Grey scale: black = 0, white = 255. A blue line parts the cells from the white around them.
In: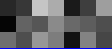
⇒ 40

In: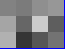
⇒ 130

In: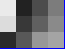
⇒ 234

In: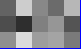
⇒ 99

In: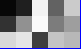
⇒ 7

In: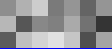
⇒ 142

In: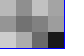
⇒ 185
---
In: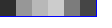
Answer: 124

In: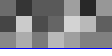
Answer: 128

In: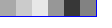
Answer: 55

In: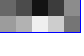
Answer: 205

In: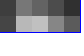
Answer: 134

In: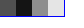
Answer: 142

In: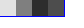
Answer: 45

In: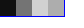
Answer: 209

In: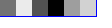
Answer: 158
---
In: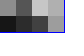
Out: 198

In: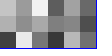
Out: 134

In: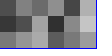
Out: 137

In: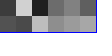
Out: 129

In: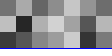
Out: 86

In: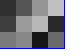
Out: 184

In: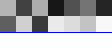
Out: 116

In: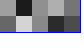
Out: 175

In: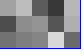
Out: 85
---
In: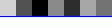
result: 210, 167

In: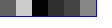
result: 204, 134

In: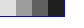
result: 224, 157

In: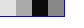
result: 225, 171

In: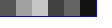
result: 198, 161

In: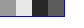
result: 232, 154

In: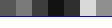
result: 217, 142

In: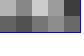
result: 205, 180
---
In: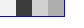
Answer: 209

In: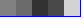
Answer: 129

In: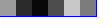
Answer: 156

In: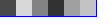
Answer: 196

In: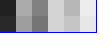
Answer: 231

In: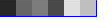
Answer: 191

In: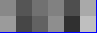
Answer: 169

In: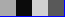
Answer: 170
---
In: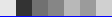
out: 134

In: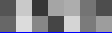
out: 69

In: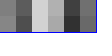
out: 210

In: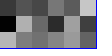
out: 113

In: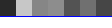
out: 141

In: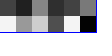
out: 206

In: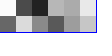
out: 138
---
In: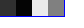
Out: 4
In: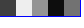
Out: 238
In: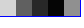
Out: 96
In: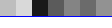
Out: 217
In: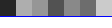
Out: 174
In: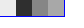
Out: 47
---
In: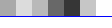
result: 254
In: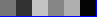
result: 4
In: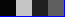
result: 95
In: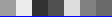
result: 106
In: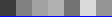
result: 149
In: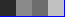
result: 193
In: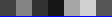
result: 86
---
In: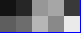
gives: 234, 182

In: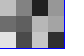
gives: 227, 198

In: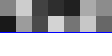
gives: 211, 205

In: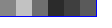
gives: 194, 134

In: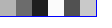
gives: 251, 201

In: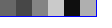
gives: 202, 175

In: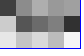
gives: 245, 231

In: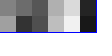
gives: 241, 218

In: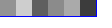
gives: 206, 170
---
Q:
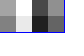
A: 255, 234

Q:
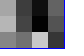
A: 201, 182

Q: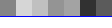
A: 214, 192

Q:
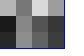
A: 217, 181

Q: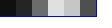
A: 224, 198

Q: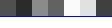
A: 250, 225

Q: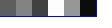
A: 253, 151

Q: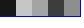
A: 198, 164
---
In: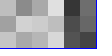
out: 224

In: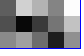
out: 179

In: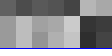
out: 68

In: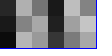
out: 25

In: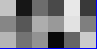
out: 73

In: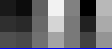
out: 129
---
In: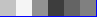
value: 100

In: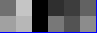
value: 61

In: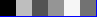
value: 246

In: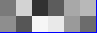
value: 168

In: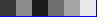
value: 164

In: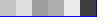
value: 235

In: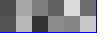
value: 218

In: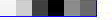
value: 141

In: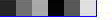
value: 87

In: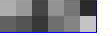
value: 117
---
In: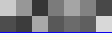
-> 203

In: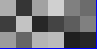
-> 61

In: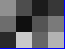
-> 109

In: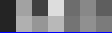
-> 36

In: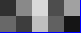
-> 48

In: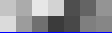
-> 196

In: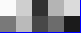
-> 250

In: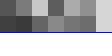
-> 85
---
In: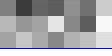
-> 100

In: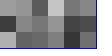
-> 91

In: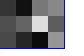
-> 120

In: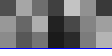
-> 110

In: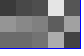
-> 78

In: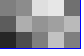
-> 223

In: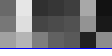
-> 48

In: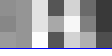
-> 227

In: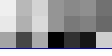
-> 212
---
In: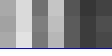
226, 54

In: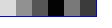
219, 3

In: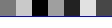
225, 1

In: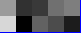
215, 1

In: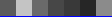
196, 38

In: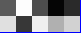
253, 5

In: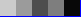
203, 8

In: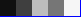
246, 16

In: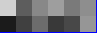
208, 27
